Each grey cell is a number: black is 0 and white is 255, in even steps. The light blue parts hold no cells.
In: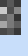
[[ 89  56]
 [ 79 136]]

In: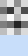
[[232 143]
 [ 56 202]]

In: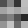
[[133  53]
 [180 166]]

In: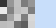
[[151 193]
 [131 191]]

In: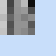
[[ 68 150]
 [ 80 147]]

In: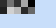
[[115  50]
 [208 184]]

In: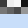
[[238 247]
 [ 98  73]]

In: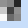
[[132  37]
 [ 66 144]]

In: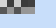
[[ 62 204]
 [150  84]]
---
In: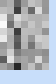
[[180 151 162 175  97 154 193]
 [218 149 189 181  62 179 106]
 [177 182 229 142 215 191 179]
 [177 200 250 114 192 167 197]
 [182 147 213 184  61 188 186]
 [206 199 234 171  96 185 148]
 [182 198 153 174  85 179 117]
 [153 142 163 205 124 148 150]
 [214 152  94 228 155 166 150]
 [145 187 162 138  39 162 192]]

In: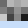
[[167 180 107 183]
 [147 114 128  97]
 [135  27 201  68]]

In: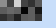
[[ 50  89 141  64 209  68]
 [ 95  22  92 104  96   5]
 [ 95  55  48  69  33  90]]

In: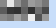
[[143 119 136 231 146 110 156]
 [111  73  92  54  49  97  49]
 [ 85 154 136 124 161 129 238]]

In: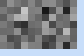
[[ 82 120  97 143 120 106 133 102 138 140 107]
 [ 34 144 122 104  97 197 127 130  24  81 143]
 [111 162  94 133 174 183 123 104  69 165 104]
 [109  68 122 105  61  47 109 114 162  74 116]
 [182 101 107 109 143  73  94 101 155 141  87]
 [127  99 133  75  86 119  90 129  79  66 126]
 [ 42 126 121 110  82 157 128 126  57  80 141]]

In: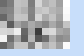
[[161 255 108 125 194 189 125 213 177 191]
 [171 251 129 134 190 176 132 194 201 181]
 [162 247 103 140 197 195 129 213 172 194]
 [145 196 193  93 162 141 170 152 136 169]
 [168 158 215 209 238 102 164  60 211 217]
 [139 148 244 111 165  95 182  86 111 176]
 [160 251 101 134 195 195 128 217 171 193]]
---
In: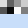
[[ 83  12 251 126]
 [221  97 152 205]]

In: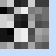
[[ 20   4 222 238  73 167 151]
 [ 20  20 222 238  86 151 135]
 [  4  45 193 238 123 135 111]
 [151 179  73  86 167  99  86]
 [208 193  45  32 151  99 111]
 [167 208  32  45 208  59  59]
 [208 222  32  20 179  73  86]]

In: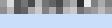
[[142 186  87 100 171 202 128 171 100 186 202 116 142 156 186 156]
 [156 218  87 116  75 186 116 100  75 142 171  48 234 128 171 128]]

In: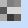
[[168  57  98]
 [183 127 139]
 [ 85 215 215]]

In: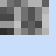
[[ 45  57 166 126  96 138 179]
 [ 71  71 166 112  83 126 194]
 [ 83  96 166 112  83 126 179]
 [166 112  96 138 179 179  96]
 [153 153 194  83  96  71 194]]

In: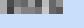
[[172  64 158 130 130 117 199 103  89]
 [172  76 117 103 158  76 186 103 142]]

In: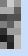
[[141  37 187]
 [ 24  50 187]
 [ 65  81  81]
 [126  96 172]
 [ 50 157 157]
 [172 172  96]
 [126 203 157]]

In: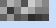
[[166  56 123 192 166 123 123]
 [ 97 151  83  97  44  56  70]
 [111 179 151  83 204 166 135]]

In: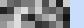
[[ 34  63 192 221 138 206 107  93 123  50]
 [179 107  93 123 123 192  78 179  34 206]
 [138 138 221  78  34 123 165 192  93  18]
 [151 192 221 151 151  50  63 107 151  50]]
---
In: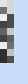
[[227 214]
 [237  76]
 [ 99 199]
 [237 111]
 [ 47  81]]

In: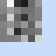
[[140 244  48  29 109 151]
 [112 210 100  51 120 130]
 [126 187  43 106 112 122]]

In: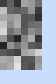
[[ 63  96  50 164 152 111]
 [169 155 165  86  90  48]
 [213 112 139  92 141 125]
 [ 36 148 115 148  92  82]
 [171 161 209  84  87 148]]

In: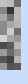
[[193 187 108]
 [167 115 186]
 [139 204 109]
 [ 76  91 186]
 [ 85  65 178]]

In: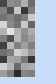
[[ 70 142 134 174 107]
 [114 129 110 126 203]
 [179 227 178 145 171]
 [ 66 185 129 159 127]
 [ 60 167 160 120  53]
 [158 126  42 134 126]]

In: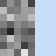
[[ 95 144 113 166  68]
 [151 201 155 156 185]
 [ 88  36 126  99  80]
 [ 92 138 155  62 104]]

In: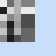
[[235 109 177 129 129]
 [215 136 165  77  77]
 [194  56 177 103 103]]

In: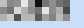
[[192 136 144 231 151  15 115 143 114  99]
 [177 203  83 183 184  91 162 131 186 141]]
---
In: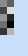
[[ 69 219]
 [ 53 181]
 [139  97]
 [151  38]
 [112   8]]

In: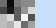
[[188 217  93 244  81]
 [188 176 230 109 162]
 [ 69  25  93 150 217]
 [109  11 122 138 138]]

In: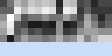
[[144 253 175  85 115 115 144 115 115 160 115  70 160  99  40  85]
 [175 239  85  70  27  27  40  27 144  27  40  99 175 131  70  99]
 [160 223  85 115  70  85  56  56 144  56  70 144 160 160 144 144]
 [ 70 115 187 160 199 187 199 187  40 199 187  70  85  40  70  70]
 [ 99  99 239 187 223 211 239 223  56 239 223  56  99  56  56  56]
 [131  27 115 160 131 131 115 131 175 131 144 199 131 175 211 211]]

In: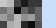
[[200 185  68  26  56  56]
 [ 68 173 185  40  13  83]
 [115 144  13  99  68  99]
 [158 128 185 144 158  99]]

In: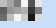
[[109 189 244 204  24 219]
 [189 163 124 244  83 231]
 [ 96 149 163 177  53 124]]

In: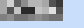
[[167 208  98 141 182 182 167  83  57]
 [128 141 113 113 128 141 128 113 113]
 [167  83 196  42  42 196 182 223  83]]
